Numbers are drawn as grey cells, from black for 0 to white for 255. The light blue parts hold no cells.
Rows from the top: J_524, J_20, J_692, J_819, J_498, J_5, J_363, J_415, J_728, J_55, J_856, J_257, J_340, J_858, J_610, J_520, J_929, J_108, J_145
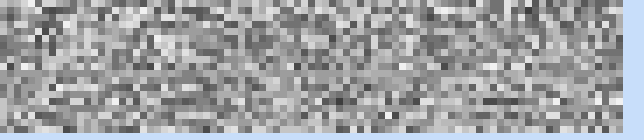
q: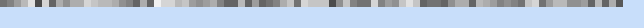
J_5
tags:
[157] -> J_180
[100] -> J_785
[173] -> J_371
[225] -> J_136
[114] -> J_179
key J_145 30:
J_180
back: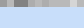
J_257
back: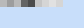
J_145

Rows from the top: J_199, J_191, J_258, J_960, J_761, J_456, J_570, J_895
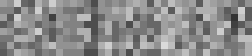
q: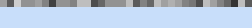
J_258
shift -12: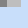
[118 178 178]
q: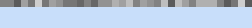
J_191
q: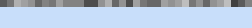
J_960
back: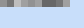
J_960
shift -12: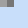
[148 106]
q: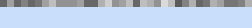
J_570

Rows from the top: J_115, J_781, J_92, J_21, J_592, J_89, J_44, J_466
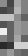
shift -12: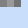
[116 141 102]
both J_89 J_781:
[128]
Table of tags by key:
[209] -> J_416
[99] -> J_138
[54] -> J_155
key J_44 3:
J_416
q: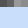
J_21
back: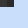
J_44
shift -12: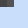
[58 71]

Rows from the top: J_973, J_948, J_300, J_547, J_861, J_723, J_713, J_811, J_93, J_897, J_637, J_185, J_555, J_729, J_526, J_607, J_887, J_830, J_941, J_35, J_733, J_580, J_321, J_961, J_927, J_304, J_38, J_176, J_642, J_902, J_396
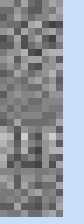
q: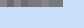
J_607
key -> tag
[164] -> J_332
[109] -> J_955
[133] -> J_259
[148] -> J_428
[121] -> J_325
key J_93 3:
J_428

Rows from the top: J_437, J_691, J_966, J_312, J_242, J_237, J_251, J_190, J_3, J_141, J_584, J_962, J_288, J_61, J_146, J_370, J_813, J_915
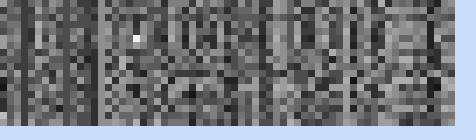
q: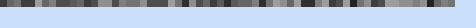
J_691
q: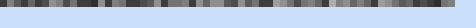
J_190
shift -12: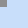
[131]
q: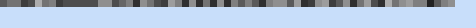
J_312
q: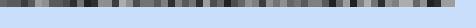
J_3
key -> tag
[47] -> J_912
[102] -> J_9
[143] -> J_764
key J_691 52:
J_764
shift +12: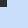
[59]

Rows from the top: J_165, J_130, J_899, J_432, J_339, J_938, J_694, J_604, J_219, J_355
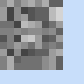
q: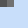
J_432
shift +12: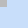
[199]

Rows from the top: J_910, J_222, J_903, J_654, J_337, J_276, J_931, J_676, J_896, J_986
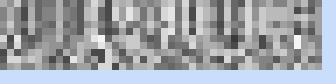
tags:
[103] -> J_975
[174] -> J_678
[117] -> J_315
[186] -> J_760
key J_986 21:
J_760
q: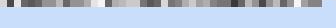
J_276
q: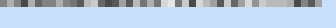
J_337
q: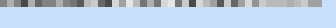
J_903
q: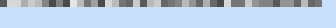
J_896
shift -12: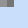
[135 105]
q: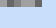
J_986

